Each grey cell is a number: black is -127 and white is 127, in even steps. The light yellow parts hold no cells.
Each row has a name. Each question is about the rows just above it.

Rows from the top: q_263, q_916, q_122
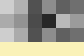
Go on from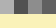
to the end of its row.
[-16]
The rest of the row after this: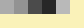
[27]
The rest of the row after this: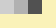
[ 13 -31 -16]
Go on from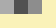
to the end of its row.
[-31 -16]

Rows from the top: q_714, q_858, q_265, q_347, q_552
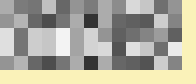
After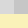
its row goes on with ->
[-16  20]
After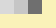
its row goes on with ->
[20]

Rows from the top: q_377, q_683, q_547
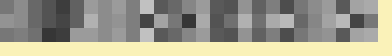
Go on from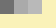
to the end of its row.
[-23   6  35  57 -58  -8]
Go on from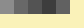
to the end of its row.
[ 27  12  27  -1  65 -38 -23   6  27 -38 -44  19 -30  -1 -50  -8  12  27
 -38  35  42]
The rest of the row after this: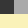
[-44 -15  49 -15  42  57 -23   6  35  57 -58  -8]
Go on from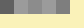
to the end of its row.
[ 65 -38 -23   6  27 -38 -44  19 -30  -1 -50  -8  12  27 -38  35  42]
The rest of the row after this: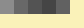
[ 49  12  19  -1 -58  35  -8 -73  42 -44 -15  49 -15  42  57 -23   6  35
  57 -58  -8]
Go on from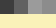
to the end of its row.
[ 27  -1  65 -38 -23   6  27 -38 -44  19 -30  -1 -50  -8  12  27 -38  35
  42]

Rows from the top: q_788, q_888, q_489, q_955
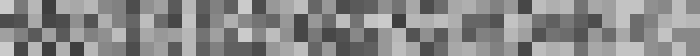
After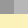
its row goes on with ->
[-44  16 -37  32 -37   1  -6  55  32 -44 -12 -19 -44  24 -19  40 -19  16
  67   8   8]
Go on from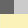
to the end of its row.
[  8  61  16 -56  -6 -56 -44   8 -44  24  55 -44  16 -37  32 -37   1  -6
  55  32 -44 -12 -19 -44  24 -19  40 -19  16  67   8   8]

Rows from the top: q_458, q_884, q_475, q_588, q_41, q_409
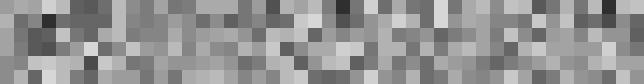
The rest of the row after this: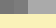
[ 42  -9  28 -46  50  35  58  -3 -80  -9  80 -17  42  -9 -17  87  -9  42
  58  12  66  58 -38  -9  50  -9  58 -80  58  66]
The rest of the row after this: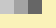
[ -3  50  20  12 -17  66  20]
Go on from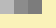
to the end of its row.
[ 35  -9  -3  42  42  42  -9  28 -46  50  35  58  -3 -80  -9  80 -17  42
  -9 -17  87  -9  42  58  12  66  58 -38  -9  50  -9  58 -80  58  66]
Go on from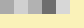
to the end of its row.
[ 20  42  35   5   5  -9  72  20  66 -31 -17 -52  12 -25]
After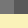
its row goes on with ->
[-31  66  -9 -25  42  58  -3   5   5  42  12  28  35  42  20 -17  58  50
  66 -25  28   5  28  20  50  -3   5  20 -25  -3  12  35  -3  66  12 -25
  28  35   5  58  20  20 -31]
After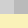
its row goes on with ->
[-31 -38 -17  58  12  -3  35  -9  -3  42  42  42  -9  28 -46  50  35  58
  -3 -80  -9  80 -17  42  -9 -17  87  -9  42  58  12  66  58 -38  -9  50
  -9  58 -80  58  66]

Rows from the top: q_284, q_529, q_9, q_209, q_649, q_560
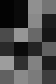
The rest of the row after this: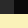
[-91 -30]
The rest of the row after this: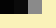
[-98]

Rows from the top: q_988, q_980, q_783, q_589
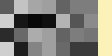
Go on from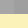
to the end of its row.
[-28  -2  -2]
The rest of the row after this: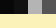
[11]
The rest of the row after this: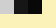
[-111   52  -42   11]
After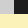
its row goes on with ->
[  4  31 -22 -69 -69]
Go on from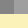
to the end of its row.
[-22 -69 -69]
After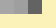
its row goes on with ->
[-2 -2]

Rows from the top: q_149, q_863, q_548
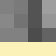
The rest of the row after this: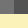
[22]
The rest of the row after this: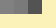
[30]
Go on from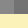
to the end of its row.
[-44  22]
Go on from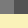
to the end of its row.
[30]

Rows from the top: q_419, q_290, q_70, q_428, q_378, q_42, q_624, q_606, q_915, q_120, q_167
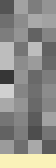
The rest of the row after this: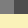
[-10]
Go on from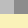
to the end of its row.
[ 27 -22]
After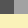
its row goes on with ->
[-2 20]

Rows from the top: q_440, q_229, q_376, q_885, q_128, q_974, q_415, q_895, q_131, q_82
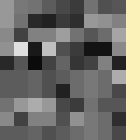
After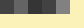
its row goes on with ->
[-94]
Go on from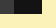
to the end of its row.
[9]
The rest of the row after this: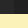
[-68 -81  24  17   1]
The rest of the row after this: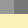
[-13 -35 -55 -68 -13 -47 -41]

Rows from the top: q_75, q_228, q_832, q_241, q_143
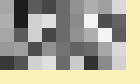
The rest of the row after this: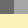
[88]
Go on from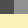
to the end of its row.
[-12 -28 -20  38  88]
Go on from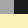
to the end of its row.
[-35 -57 -20  17  46  31  88]
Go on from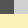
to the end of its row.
[ 95 -20  74 -77  10  80]
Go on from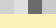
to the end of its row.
[-77  10  80]

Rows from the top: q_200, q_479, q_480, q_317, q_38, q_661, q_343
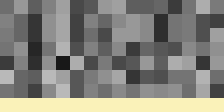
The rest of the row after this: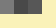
[ 24 -33  45  32 -74  24]
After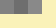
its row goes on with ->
[-11  16   9  16 -17  38 -62]

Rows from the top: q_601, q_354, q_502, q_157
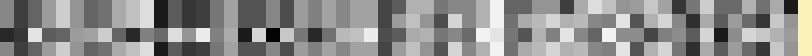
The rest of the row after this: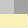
[ -73   -8   77  -21  -21   49  -14   42 -101]
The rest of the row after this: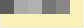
[ -21  114  100   -8  -43   49    0  100    7  -27  114   13   13  -58
    0   13  -35   85 -101   13   85   71   49   28]

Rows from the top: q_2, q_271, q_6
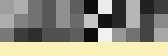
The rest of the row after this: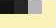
[-59   9]
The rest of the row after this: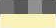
[-115  107  -88   54  -94  -67]
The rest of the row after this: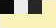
[ 54 -94 -67]
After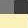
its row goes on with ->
[ -81  -47  -47  -33 -115  113   23  -13  -59   39]
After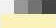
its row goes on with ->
[39]
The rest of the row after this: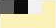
[ 23 -13 -59  39]

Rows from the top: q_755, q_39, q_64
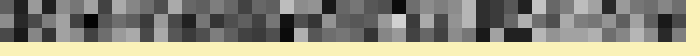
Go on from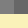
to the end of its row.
[ -61  -24  -32   61   12   19 -102  -24   -9  -40  -48 -116  -17   12
   -1   12   54  -80  -68  -40  -94   67  -24   -1   61   34  -86   26
   -9  -17    6  -17]
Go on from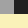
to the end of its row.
[-94  54  19  34  34  48 -17   6  54  12 -86  -1]
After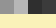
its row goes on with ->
[ -24   48  -17  -48   42   -1   -9   19  -32   34  -32 -102  -54]

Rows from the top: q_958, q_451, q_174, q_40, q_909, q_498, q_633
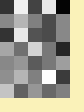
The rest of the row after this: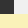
[ -60  104 -123]
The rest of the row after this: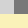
[-90]
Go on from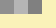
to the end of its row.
[126 -68]

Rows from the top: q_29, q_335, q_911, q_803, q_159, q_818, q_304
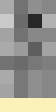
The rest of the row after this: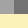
[7 7]
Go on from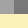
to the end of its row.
[15  7]
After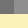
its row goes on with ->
[7]
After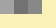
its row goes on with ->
[7]
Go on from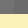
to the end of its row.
[-7 -1]

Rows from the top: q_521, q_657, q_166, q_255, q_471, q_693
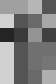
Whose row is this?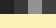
q_166
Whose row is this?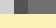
q_255
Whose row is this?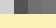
q_471
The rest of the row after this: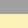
[ 54 -43]

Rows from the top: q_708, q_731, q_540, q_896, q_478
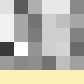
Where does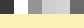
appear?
q_896
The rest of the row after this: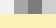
[78  2]
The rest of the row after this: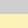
[2]

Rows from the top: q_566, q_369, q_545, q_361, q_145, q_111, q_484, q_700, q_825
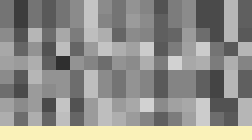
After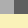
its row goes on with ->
[-80  19   4 -18  19  11  46  -3  82  40  46  -3  46   4]
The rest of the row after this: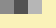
[-18  40  -3  62  46 -26  11   4 -32 -26  27 -18 -53  54 -38]
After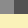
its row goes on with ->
[ 54 -18  40  -3  62  46 -26  11   4 -32 -26  27 -18 -53  54 -38]
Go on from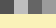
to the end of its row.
[ 68  46  33  76 -38  -3  33  76 -11 -38  54]
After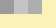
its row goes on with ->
[ 33  76 -38  -3  33  76 -11 -38  54]

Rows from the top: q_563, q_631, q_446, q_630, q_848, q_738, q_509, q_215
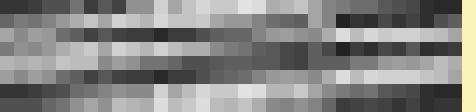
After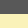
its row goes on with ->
[-55 -61 -32 -32 -32  -5  -5  24  30  24  37  60  45]
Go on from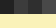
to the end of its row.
[-67 -39 -80 -74 -67]
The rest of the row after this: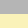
[ 73  37  10  -5 -18 -12 -39 -47 -55 -80 -86 -86]
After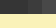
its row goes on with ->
[-47 -18 -12   3  17  10  10  80  37  60  86  73  73  98  92  53  53  73
  37  10  -5 -18 -12 -39 -47 -55 -80 -86 -86]
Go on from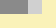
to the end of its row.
[ 37  60  86  73  73  98  92  53  53  73  37  10  -5 -18 -12 -39 -47 -55
 -80 -86 -86]

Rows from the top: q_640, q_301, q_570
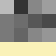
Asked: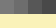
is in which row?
q_301
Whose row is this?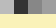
q_640
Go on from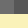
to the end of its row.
[-54]
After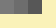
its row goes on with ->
[-54]
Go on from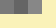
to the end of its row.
[22]

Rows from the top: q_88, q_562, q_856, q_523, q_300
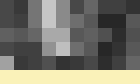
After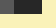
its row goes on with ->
[-39]
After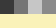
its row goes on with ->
[-55 -25 -63 -63 -76]

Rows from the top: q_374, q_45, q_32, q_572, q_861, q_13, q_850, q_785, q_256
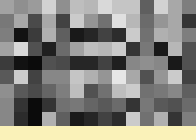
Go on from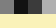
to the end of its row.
[ -32 -102  -89  -61  -83   75  -14   48   40   -1]
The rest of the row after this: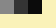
[-75 -14  -7 -26 -38 -20 -75  -7 -38 -46 -20]

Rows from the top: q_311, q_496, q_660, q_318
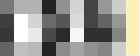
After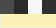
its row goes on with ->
[-79   5]
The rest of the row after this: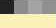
[ 5 77]
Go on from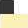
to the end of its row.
[105 -53 -85 119 -79 -79   5]
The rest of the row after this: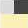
[-27  23]

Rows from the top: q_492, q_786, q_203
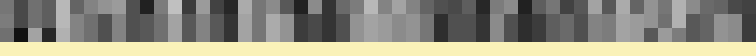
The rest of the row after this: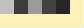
[ 43  -9  11 -39 -94  11 -75 -21  -3  56   3  35   3 -27 -47 -54 -33 -88
  -3  11 -94 -33  -9 -61 -39  35 -39  43 -27  19  -9  49  11 -21 -27 -54
 -61]
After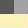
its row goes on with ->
[-39  43 -27  19  -9  49  11 -21 -27 -54 -61]
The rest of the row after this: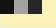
[ 49   3 -15 -47   3 -47 -39 -15  35 -39   3 -39 -75  35  -9  43  19 -67
 -54 -75 -47  19  35  27  11  19  -9 -81 -47 -47 -75  11 -47 -81 -67 -33
 -21 -47   3  -3  35  27 -39  27  -3 -39 -27  19  11 -67]
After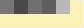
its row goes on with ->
[-27   3  19  27 -47 -94  -3  64 -67  27 -61 -88  43  -9  11 -39 -94  11
 -75 -21  -3  56   3  35   3 -27 -47 -54 -33 -88  -3  11 -94 -33  -9 -61
 -39  35 -39  43 -27  19  -9  49  11 -21 -27 -54 -61]
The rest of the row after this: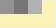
[ 11 -21 -27 -54 -61]
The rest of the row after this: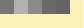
[-54 -61]

